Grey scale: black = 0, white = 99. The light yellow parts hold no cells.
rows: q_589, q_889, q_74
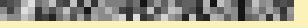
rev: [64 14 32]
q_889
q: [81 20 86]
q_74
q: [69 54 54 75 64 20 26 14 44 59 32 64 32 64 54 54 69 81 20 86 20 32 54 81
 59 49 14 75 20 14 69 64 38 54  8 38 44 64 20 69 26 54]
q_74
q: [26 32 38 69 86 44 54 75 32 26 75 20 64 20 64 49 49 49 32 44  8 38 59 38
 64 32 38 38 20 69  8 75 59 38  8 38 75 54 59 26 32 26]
q_589

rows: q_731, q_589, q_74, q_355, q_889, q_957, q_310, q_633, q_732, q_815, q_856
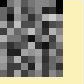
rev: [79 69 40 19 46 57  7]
q_74
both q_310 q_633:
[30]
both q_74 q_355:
[63]
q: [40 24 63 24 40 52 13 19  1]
q_589
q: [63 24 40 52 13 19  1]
q_589
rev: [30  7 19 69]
q_310

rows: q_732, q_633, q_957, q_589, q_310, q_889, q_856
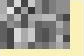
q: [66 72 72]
q_957
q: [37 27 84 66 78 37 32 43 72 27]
q_889
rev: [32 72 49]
q_957

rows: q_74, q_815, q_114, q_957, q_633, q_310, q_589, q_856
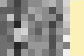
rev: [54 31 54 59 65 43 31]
q_815
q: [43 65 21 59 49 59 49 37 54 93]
q_856

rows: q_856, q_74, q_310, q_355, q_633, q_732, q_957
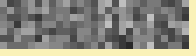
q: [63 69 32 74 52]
q_856
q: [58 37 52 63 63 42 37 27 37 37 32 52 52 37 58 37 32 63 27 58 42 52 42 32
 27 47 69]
q_633

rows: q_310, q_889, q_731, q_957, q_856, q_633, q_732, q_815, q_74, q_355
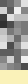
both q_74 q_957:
[52]
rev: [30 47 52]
q_355
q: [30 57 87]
q_732
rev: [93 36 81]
q_889
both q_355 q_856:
[47]
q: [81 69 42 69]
q_633

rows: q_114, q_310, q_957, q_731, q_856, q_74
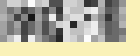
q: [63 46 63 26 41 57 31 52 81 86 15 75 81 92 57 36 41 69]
q_731
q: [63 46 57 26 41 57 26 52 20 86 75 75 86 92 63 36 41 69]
q_310
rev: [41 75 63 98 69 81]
q_74
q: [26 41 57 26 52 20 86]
q_310
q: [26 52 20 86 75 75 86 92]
q_310
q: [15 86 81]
q_74
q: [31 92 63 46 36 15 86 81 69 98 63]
q_74

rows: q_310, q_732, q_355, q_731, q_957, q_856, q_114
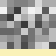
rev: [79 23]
q_732
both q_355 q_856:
[73]
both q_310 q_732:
[50]

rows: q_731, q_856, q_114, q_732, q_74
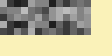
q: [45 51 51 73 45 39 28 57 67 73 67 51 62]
q_856
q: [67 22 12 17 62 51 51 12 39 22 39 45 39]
q_731
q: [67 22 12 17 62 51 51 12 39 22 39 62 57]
q_732
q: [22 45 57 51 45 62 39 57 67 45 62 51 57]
q_114

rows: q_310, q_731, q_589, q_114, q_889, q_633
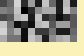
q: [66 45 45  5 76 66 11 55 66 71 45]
q_633
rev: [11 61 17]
q_310
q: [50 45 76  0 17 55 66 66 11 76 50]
q_731
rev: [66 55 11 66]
q_633

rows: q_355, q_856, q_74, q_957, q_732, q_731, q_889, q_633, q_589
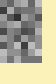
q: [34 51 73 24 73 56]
q_889
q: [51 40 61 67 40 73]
q_355
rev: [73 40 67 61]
q_355
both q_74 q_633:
[61]
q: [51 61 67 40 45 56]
q_957

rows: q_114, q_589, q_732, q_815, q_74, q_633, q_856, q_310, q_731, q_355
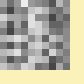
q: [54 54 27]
q_732
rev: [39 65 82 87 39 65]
q_815

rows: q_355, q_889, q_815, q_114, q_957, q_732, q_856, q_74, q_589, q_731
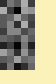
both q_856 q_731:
[46]
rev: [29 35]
q_732

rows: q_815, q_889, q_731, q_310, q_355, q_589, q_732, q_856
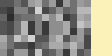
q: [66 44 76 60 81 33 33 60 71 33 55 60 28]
q_589
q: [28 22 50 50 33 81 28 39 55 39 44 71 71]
q_889
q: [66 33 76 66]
q_310
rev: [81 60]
q_589
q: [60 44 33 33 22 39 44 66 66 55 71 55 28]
q_732

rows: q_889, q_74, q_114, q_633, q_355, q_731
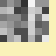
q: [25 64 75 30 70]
q_731
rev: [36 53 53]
q_114
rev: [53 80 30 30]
q_355
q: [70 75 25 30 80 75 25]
q_74

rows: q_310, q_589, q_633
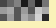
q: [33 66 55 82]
q_633
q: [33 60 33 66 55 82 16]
q_633
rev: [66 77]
q_589
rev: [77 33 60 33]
q_589
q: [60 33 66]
q_633

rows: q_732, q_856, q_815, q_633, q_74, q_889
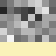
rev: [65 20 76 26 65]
q_815
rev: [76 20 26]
q_856
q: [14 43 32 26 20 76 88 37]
q_856

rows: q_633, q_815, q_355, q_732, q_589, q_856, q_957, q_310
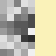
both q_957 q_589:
[60]
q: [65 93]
q_310
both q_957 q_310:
[82]
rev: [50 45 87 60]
q_355
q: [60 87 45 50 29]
q_355
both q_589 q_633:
[50]
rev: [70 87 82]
q_957

